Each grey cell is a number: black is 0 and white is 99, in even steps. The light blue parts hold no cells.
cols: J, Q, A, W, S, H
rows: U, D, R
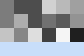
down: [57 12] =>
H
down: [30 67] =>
Q
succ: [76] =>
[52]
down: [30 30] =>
A
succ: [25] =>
[95]

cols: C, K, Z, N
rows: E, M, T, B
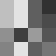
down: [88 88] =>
K
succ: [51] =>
[88]
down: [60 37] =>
Z

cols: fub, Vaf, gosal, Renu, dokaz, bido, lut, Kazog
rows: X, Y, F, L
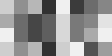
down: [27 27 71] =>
gosal
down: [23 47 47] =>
bido
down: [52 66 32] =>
lut
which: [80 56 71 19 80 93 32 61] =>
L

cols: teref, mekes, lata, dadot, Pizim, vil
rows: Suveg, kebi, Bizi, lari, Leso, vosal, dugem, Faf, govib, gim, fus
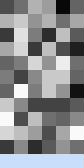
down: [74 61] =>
lata
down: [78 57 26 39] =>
Pizim

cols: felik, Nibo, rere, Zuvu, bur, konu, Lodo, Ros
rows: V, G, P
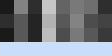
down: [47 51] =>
konu
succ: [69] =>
[34]
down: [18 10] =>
felik
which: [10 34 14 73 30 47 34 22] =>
P
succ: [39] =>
[47]

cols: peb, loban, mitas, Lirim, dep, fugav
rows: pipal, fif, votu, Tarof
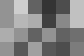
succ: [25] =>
[53]
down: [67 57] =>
peb
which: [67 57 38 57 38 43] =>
votu
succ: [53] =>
[75]

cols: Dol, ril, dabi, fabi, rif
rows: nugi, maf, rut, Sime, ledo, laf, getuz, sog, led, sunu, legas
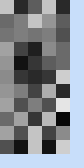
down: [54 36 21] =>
fabi
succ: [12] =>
[54]
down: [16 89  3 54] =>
rif
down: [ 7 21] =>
ril
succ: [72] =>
[3]

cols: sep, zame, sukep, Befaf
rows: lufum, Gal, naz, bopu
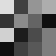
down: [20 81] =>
sep
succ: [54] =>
[39]
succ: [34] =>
[49]
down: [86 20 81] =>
sep
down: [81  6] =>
sep
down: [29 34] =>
sukep

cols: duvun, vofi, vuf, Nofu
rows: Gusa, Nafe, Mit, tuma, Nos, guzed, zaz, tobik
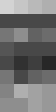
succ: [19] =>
[24]
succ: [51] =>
[68]
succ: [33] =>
[28]
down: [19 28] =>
vofi
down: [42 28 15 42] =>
Nofu
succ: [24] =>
[15]
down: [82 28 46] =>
duvun

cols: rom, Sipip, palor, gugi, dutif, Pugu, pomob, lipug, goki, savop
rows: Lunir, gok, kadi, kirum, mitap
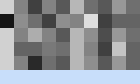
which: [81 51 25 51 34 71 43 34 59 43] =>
Lunir
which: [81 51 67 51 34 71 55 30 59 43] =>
kadi
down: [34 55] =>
dutif
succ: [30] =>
[59]
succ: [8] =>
[55]
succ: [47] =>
[43]

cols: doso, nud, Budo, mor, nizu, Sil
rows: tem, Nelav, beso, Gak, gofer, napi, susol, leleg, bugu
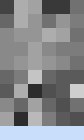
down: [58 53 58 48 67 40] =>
nud
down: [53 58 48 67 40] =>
nud
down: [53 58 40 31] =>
mor
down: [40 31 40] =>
mor

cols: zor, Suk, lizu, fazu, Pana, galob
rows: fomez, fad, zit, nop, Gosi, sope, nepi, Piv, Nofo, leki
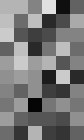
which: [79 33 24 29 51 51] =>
zit
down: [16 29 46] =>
fazu
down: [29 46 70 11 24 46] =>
fazu
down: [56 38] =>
galob
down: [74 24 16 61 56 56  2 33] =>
lizu
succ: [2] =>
[46]

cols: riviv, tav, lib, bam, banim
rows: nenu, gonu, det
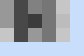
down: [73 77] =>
banim
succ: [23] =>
[46]
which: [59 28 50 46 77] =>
nenu
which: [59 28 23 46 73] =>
gonu

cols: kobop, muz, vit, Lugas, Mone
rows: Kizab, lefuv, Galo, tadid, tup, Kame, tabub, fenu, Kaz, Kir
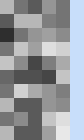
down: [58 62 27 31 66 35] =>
vit
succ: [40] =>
[31]

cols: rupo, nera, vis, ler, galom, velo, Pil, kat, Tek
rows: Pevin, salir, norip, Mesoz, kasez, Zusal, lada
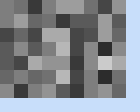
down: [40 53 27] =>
nera
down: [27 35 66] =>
vis
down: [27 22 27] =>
velo
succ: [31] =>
[61]

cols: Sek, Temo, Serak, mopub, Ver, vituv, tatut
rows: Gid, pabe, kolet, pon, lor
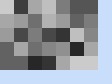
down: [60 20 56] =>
Ver

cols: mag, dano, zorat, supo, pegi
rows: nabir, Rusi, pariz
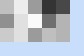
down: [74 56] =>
mag
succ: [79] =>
[87]
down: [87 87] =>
dano
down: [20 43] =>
supo
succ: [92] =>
[60]
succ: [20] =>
[28]

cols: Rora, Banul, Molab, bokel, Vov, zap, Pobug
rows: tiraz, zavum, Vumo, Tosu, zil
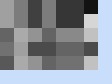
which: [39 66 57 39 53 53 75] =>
Vumo
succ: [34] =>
[66]
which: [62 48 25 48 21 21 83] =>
zavum
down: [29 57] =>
Molab

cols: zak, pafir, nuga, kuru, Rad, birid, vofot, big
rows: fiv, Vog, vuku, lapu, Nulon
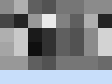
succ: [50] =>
[37]
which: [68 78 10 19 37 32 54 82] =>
vuku
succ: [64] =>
[78]
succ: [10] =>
[19]
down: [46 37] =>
birid
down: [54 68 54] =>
vofot
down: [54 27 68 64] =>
zak

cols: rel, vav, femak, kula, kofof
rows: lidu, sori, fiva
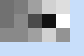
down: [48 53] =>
vav
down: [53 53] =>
vav
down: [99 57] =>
kofof
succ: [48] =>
[62]
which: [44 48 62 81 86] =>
lidu
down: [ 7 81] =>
kula

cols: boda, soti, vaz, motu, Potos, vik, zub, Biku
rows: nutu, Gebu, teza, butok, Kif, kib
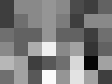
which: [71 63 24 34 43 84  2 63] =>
Kif
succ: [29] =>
[24]
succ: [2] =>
[63]
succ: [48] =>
[24]

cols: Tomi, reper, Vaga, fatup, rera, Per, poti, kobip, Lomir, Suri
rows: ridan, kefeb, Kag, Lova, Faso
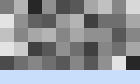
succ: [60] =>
[70]
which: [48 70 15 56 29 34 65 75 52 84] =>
ridan
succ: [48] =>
[70]
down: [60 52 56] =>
rera

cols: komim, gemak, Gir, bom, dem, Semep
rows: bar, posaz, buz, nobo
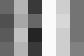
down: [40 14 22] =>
Gir
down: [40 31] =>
komim

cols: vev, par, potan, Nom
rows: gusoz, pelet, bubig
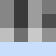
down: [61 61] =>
potan
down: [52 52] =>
vev
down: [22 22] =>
par

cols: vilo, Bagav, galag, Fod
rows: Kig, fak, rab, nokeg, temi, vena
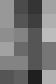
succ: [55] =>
[51]
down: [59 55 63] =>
vilo
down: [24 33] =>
galag
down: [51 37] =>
Bagav
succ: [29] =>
[20]

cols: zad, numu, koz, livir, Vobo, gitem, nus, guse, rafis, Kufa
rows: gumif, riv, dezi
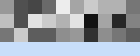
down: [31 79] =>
numu
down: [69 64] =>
guse
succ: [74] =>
[31]
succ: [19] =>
[55]
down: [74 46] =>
zad

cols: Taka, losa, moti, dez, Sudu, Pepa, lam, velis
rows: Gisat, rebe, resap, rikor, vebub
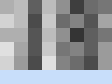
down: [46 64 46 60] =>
velis
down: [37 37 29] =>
lam

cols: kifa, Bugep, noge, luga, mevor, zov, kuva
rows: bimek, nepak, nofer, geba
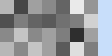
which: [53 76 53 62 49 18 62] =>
nofer
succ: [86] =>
[49]
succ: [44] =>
[49]
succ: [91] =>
[58]
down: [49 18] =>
zov

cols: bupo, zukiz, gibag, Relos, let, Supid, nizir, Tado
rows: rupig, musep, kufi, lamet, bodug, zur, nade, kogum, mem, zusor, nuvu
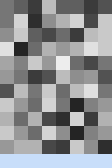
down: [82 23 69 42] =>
Supid
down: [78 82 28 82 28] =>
Relos
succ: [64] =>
[50]
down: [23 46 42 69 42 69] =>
gibag
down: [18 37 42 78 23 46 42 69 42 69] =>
gibag

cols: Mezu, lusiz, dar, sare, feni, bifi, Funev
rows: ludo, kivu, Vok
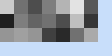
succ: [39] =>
[44]
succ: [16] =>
[44]

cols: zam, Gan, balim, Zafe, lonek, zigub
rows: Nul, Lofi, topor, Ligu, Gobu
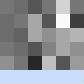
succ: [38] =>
[65]
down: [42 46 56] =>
zam
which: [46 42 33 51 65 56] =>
Ligu
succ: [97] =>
[24]
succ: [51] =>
[65]
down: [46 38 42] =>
Gan

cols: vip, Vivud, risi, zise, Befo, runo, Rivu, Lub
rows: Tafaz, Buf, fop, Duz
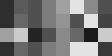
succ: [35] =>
[31]
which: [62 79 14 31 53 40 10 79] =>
fop
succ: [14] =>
[31]
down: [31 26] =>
Lub
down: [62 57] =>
Befo
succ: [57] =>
[31]

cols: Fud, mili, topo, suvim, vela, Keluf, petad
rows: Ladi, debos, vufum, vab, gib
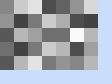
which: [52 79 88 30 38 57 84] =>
Ladi
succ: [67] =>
[30]
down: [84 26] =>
petad
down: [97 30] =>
Keluf
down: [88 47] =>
topo
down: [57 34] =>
Fud

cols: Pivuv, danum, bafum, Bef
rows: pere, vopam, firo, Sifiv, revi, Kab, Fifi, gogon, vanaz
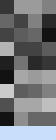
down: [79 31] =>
Pivuv
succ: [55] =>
[40]
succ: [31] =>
[65]
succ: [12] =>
[45]
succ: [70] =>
[26]
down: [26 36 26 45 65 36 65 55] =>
danum
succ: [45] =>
[16]

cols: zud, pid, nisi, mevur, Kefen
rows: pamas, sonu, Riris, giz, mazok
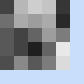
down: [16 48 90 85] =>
Kefen
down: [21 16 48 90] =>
Kefen
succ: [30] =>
[53]

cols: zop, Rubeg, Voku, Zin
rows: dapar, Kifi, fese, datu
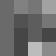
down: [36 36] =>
Voku
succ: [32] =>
[36]
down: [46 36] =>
Voku
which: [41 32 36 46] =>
Kifi
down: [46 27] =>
Zin

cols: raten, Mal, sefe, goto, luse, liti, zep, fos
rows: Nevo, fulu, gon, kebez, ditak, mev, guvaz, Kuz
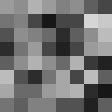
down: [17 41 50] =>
sefe
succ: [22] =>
[13]
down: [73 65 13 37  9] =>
fos

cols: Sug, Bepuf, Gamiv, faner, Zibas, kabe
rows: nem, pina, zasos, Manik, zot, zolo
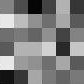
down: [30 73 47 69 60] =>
Bepuf
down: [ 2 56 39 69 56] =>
Gamiv

